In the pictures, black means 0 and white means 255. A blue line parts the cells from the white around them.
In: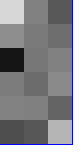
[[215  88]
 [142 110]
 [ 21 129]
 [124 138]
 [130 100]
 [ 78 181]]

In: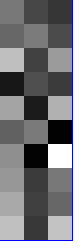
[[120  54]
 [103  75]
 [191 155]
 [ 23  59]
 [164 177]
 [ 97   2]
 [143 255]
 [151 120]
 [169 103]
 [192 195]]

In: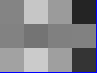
[[132 155]
 [130 128]
 [162 159]]

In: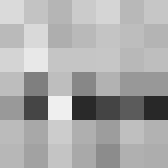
[[218 181 213 198]
 [186 174 196 180]
 [212 197 198 190]
 [189 190 178 152]
 [153 239  68  40]
 [187 204 157 178]
 [183 196 140 173]]

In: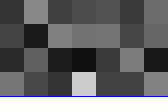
[[ 53  64  82 109]
 [ 68 128 116 103]
 [ 42  27  57  24]
 [119  51  66 129]]

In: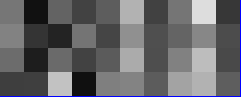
[[118  99  93  65 221]
 [130  35  69  79 135]
 [108 106  91  78 189]
 [ 62 194 127  92 178]]

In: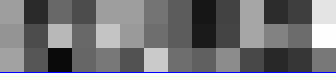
[[158 104 157 117  22 166  62]
 [147 183 196 111  26 166 108]
 [161  10 120 202  96  72  55]]
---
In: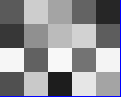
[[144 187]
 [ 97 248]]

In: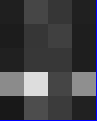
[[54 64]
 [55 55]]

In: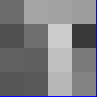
[[111 204]
 [ 95 192]]

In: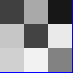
[[ 67 234]
 [242 130]]

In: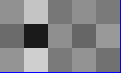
[[ 26 143]
 [207 122]]

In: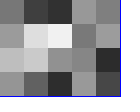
[[222 241]
 [202 145]]

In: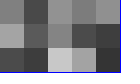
[[ 90 132]
 [ 61 200]]

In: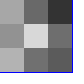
[[216 110]
 [112  91]]
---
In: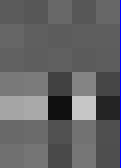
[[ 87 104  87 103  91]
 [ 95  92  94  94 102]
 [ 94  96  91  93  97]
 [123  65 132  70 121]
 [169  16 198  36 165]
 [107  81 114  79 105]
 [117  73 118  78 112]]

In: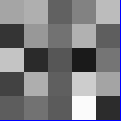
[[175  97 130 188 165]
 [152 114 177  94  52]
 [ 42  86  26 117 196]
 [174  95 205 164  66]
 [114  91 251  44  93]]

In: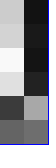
[[ 18 204]
 [ 25 211]
 [ 20 249]
 [ 34 224]
 [168  59]
 [110 100]]

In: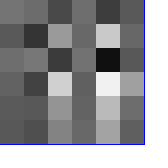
[[108  73 110  61  89 116]
 [ 52 154 104 201 103  89]
 [119  59 114  16  88 110]
 [ 66 208  96 241 160  98]
 [ 88 148  99 186 109  90]
 [ 79 131 104 163  95  88]]

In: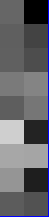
[[  0 102]
 [ 67  95]
 [ 77  96]
 [132 122]
 [118  94]
 [ 35 207]
 [165 167]
 [ 30 149]
 [ 82  92]]

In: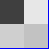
[[231  63]
 [194 207]]

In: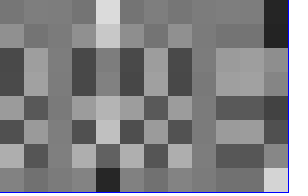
[[126 125 116 219 116 126 118 124 126 125  37 118]
 [116 123 144 200 142 116 144 123 116 116  35 144]
 [158 125  72 125  73 157  73 124 155 158 142  73]
 [161 124  72 129  71 160  72 121 159 161 133  74]
 [ 88 122 156 180 157  89 156 123  89  89  66 155]
 [154 126  80 192  78 155  82 123 155 156  80  80]
 [ 85 127 174  97 175  85 174 125  87  86 135 174]
 [113 123 131  38 129 113 131 123 113 113 212 130]]
